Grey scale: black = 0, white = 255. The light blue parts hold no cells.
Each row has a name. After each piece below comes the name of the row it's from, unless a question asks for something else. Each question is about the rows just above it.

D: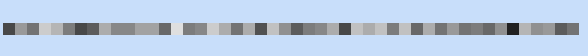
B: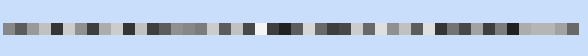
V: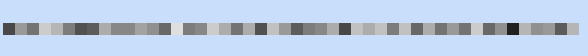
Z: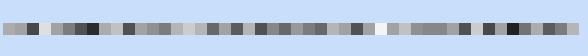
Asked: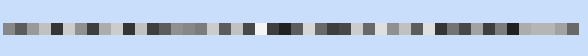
B
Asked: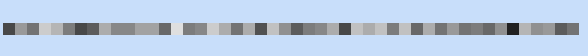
D
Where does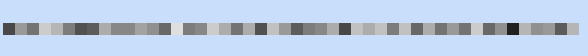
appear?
V

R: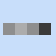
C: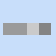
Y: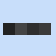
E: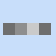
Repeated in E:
[110]
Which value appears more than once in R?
[142]
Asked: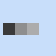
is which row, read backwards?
R
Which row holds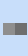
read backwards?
E

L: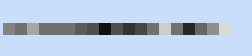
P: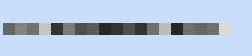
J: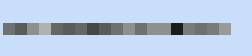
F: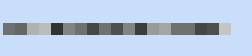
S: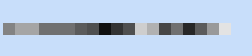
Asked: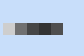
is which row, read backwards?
L
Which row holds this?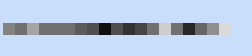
L

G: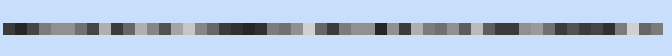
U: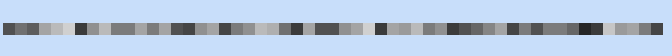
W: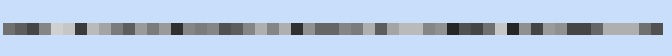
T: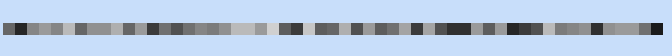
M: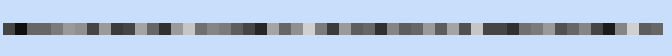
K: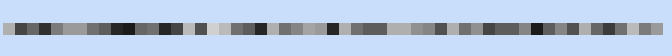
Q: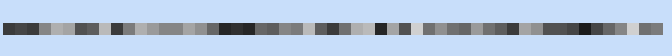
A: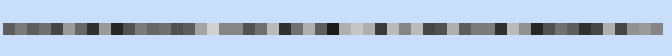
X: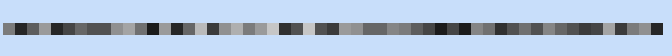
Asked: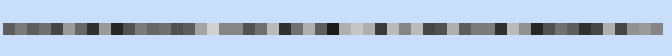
A
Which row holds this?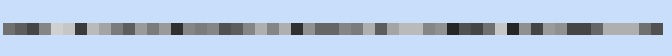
W

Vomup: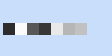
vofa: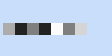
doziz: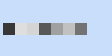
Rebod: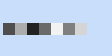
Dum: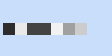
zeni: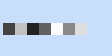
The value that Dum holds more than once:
[67]
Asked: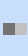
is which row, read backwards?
doziz
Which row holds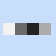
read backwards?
Rebod

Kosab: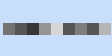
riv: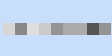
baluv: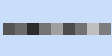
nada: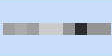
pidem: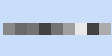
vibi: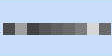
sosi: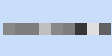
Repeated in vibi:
[106]
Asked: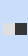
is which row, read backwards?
sosi
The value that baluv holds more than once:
[115]
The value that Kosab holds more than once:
[85]

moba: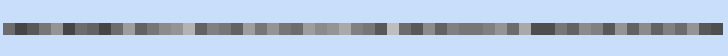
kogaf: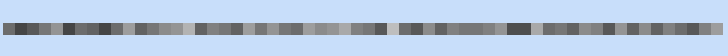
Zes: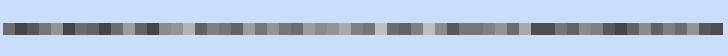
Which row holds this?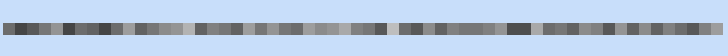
kogaf
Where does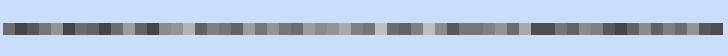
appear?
Zes
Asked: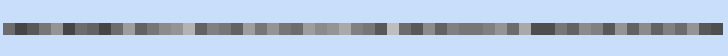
moba

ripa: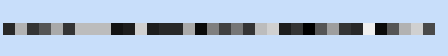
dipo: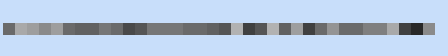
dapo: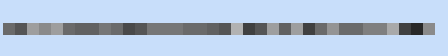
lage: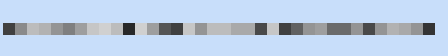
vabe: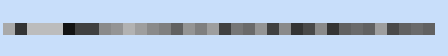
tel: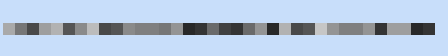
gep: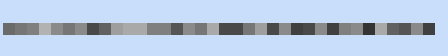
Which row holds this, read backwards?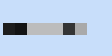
ripa
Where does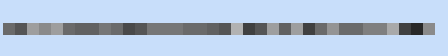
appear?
dapo
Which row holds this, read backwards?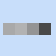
lage
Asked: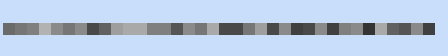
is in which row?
gep
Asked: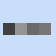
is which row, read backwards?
vabe
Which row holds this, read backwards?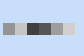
lage

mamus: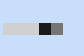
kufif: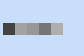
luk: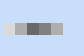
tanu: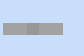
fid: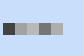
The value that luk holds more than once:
[174]
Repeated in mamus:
[208]
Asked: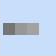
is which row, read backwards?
kufif
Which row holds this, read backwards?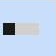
mamus
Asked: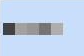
kufif
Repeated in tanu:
[162]

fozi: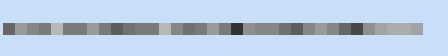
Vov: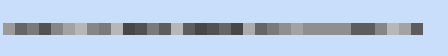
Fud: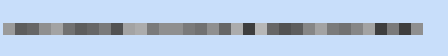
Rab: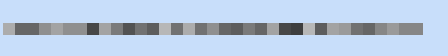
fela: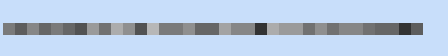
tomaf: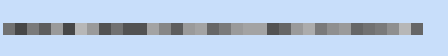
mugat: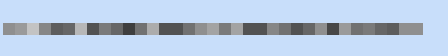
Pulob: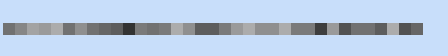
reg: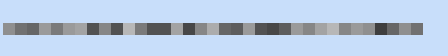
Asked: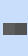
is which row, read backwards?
Fud
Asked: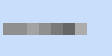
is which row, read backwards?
Vov
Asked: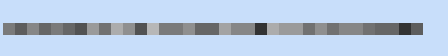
fela
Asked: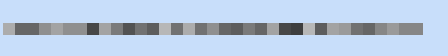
Rab

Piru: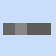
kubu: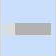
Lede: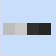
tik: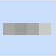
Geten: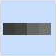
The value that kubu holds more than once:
[178]
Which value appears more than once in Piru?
[92]
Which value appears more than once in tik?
[167]
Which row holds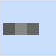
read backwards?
Piru

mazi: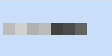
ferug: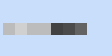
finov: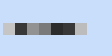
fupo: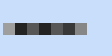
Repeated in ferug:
[188]
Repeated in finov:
[56]
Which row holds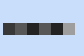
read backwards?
fupo

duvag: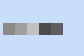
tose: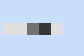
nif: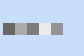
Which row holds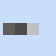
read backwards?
duvag
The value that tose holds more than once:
[223]
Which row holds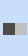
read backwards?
duvag

